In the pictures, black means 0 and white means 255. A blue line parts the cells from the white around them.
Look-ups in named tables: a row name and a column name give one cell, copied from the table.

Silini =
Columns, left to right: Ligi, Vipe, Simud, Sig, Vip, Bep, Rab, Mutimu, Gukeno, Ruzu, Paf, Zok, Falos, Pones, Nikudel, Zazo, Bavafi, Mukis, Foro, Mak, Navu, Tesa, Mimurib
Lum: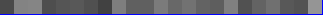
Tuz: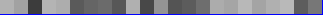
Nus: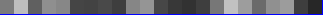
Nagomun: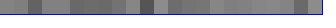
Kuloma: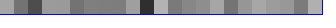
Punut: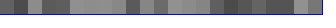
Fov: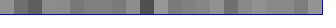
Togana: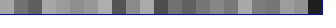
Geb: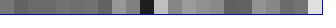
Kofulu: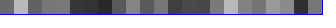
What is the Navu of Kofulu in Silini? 138
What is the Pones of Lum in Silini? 114
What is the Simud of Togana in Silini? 95
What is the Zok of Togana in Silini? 77
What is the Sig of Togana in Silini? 167
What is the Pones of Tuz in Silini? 92
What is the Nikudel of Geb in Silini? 144
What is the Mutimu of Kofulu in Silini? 41
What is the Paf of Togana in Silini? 170
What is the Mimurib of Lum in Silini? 149
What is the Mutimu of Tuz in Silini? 107
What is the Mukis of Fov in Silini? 136
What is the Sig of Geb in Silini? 106
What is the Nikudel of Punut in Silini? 133
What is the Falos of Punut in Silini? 145
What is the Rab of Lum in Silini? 80
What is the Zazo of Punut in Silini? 95
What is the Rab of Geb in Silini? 114
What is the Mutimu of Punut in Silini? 142
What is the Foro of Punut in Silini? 100

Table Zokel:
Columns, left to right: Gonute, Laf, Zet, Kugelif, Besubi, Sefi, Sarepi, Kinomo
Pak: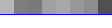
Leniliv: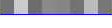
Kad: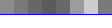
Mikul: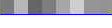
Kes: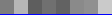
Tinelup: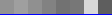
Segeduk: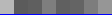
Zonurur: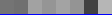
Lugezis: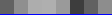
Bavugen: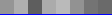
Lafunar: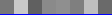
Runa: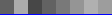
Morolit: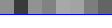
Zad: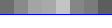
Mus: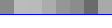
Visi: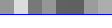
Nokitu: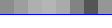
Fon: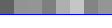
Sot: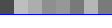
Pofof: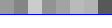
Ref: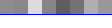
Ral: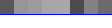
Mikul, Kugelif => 125
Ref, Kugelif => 134
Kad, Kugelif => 91
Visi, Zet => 120
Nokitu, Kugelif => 181
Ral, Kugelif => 167
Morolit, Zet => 146
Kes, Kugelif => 112
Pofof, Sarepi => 179
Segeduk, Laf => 91
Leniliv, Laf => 203
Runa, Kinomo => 157

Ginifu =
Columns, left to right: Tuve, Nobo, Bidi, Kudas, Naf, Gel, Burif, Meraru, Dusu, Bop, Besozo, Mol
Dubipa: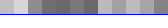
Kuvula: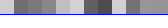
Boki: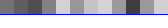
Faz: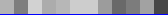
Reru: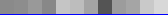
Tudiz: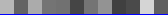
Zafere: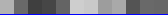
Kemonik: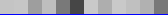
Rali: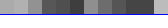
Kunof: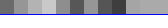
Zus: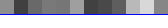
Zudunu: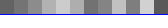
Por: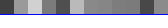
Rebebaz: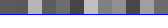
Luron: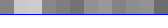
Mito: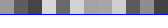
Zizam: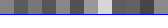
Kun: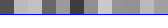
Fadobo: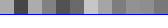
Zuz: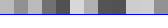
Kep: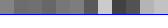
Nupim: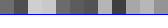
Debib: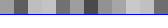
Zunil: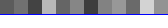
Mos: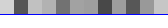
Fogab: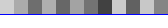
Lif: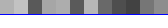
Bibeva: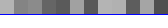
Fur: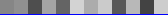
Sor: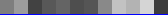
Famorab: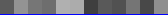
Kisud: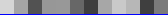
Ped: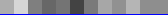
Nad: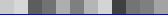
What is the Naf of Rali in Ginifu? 79
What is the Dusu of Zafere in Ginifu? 169
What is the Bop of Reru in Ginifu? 165
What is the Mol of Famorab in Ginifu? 143
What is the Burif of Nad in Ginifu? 181
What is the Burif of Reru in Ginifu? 164
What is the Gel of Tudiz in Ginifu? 69
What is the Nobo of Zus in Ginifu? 64
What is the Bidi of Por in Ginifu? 209
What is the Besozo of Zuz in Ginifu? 207
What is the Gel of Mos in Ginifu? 162
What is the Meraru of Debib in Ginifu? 146
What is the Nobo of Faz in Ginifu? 126
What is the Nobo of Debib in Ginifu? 94
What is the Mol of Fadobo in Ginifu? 120
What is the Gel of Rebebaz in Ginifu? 69
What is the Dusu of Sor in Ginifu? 194
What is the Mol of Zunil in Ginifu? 147

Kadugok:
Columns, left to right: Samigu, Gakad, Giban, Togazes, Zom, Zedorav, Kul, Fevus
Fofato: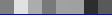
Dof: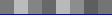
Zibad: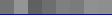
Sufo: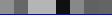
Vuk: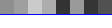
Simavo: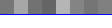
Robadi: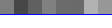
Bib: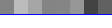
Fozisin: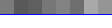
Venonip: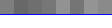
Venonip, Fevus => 138
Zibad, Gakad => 148
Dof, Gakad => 187
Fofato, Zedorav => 160
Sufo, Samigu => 143
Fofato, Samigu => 127
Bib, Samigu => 130
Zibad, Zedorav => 123
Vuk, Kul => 53
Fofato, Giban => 172
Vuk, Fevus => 81
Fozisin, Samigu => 123
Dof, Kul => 94
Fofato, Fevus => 89
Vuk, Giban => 203
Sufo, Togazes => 181
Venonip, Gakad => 104
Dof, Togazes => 104
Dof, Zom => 185
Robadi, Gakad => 70

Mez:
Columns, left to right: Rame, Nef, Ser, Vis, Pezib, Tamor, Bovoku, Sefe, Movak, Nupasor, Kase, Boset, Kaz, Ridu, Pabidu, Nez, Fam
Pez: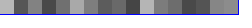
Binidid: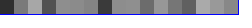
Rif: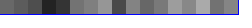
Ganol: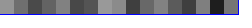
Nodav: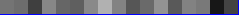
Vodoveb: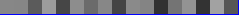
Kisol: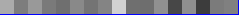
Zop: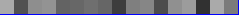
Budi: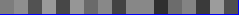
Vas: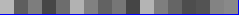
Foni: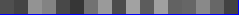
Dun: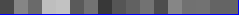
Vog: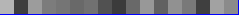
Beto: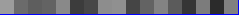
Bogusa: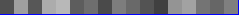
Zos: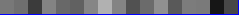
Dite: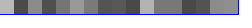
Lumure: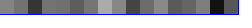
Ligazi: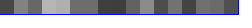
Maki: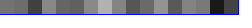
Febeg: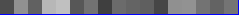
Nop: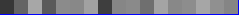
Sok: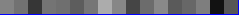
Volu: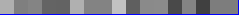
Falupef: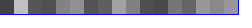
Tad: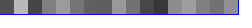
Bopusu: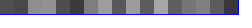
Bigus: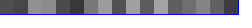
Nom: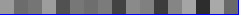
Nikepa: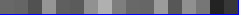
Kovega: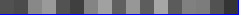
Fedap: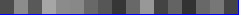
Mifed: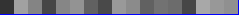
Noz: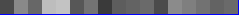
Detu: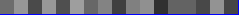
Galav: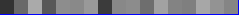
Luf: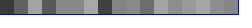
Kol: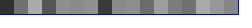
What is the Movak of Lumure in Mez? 135
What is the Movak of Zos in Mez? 132
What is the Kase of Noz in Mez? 106
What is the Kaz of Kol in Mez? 125
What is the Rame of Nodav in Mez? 116
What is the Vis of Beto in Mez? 99
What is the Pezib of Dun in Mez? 194
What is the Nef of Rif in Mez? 92
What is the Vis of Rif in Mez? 35
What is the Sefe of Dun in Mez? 56
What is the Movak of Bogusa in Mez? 125
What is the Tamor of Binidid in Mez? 139
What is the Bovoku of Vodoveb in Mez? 107
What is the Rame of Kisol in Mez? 171
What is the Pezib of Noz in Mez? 195
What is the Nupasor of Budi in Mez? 135
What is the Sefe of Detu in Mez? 131
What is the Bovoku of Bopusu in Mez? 125
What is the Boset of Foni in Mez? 160
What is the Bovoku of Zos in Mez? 134
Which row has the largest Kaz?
Rif

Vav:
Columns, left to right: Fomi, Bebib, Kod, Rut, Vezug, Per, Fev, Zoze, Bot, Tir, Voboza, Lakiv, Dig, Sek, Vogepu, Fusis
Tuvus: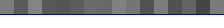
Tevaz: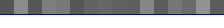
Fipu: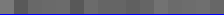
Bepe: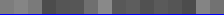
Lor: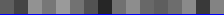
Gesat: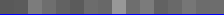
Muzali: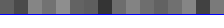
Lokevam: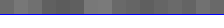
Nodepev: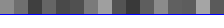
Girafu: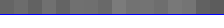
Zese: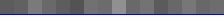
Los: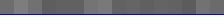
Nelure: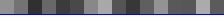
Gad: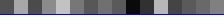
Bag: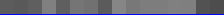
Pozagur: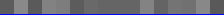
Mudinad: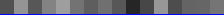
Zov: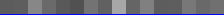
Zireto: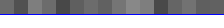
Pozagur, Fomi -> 92
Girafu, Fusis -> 92
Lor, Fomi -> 94
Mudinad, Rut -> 131
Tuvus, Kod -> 131
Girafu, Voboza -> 115
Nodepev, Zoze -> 159
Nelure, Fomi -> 145
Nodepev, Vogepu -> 165
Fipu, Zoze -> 101

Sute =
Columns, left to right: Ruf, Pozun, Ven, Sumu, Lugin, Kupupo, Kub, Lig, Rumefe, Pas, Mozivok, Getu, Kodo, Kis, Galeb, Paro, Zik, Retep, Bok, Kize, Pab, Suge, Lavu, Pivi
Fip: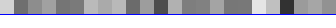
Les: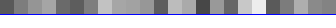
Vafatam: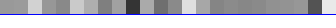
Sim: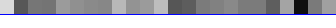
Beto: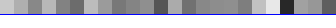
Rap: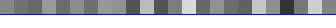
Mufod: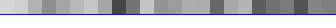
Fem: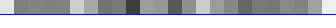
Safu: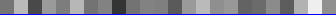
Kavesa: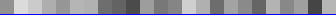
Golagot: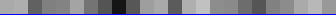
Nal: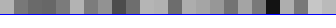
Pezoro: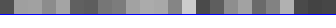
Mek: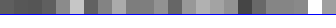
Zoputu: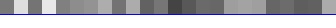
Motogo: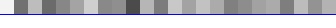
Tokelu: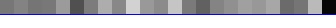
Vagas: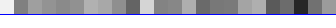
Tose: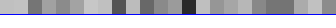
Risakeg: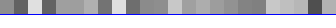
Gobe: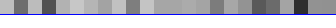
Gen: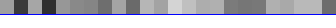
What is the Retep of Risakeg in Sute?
131
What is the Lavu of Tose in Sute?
193
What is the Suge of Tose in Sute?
171
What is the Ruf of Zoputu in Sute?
120
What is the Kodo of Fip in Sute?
177
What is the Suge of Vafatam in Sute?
151
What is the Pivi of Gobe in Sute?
145
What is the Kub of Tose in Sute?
199
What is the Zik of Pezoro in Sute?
142
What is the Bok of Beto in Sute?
193
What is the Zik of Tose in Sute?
166
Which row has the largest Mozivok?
Vagas

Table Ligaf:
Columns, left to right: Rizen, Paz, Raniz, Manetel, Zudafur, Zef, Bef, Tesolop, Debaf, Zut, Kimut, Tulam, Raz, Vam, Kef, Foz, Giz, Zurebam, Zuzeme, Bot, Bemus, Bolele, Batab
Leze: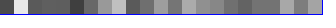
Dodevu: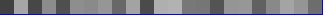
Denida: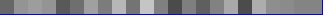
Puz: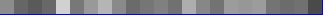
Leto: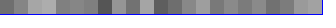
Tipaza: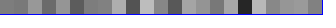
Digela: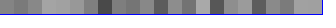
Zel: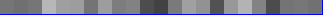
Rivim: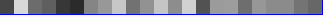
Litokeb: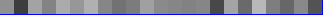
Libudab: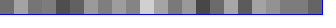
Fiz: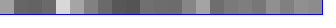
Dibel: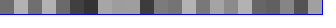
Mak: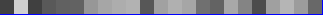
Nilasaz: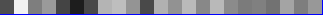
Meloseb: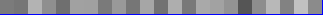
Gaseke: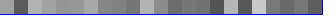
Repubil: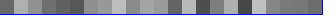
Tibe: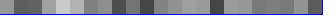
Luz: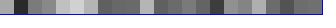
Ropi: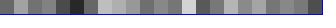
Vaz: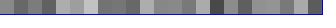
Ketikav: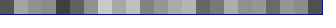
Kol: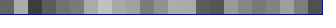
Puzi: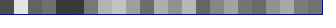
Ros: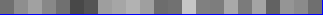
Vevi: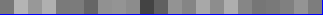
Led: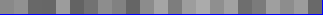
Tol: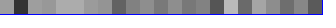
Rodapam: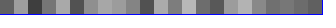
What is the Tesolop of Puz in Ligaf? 181
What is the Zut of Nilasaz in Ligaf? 148
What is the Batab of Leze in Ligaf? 164
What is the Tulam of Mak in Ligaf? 161
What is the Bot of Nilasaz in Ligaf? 114
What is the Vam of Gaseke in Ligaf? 119
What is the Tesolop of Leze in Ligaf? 153
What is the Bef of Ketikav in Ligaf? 145
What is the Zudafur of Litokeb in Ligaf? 171

